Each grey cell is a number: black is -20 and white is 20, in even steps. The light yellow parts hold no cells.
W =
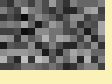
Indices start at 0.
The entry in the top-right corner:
0
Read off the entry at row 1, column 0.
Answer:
0
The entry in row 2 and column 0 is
-12
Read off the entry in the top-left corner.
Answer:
-8
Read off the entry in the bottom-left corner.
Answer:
-10
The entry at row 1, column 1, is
-6
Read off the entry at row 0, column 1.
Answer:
-12
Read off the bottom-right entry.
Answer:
-10
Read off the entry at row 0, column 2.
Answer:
-2

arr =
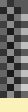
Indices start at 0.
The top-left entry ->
-2
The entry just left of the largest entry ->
2
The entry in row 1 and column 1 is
2
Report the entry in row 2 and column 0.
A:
-2
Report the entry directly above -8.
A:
8
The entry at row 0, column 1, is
-12
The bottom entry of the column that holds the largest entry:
-4
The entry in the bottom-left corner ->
-12
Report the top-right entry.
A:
-6
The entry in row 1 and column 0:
-14
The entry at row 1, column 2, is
-14

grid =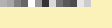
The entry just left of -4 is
0
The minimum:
-12
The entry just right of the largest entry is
4

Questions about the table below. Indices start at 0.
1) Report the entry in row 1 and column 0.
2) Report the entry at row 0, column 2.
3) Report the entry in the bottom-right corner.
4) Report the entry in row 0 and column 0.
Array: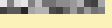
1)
-10
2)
14
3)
0
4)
16

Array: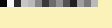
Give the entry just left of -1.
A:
5
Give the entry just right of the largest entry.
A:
-13
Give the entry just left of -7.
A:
3

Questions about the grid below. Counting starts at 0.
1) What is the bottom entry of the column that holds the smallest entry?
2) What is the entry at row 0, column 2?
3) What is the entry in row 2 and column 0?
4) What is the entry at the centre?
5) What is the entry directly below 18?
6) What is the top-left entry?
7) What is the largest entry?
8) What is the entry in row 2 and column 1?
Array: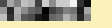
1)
-18
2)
0
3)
10
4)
-20
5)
-2
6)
-8
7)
18
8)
-12

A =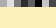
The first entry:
7
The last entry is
-9
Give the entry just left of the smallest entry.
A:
-5

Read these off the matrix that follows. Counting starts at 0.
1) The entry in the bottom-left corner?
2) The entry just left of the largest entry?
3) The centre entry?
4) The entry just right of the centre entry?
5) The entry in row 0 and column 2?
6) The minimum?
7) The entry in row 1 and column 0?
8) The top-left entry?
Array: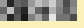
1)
4
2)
-4
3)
-4
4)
-10
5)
-4
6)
-16
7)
-4
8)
4

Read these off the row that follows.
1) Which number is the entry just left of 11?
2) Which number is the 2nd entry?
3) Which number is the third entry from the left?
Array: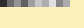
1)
5
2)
-3
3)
3

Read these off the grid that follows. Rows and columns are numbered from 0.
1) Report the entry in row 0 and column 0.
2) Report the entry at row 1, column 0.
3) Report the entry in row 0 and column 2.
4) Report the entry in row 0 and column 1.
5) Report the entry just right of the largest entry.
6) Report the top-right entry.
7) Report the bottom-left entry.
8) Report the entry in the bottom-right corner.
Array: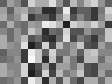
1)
-5
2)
5
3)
1
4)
5
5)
11
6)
-5
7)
-3
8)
7
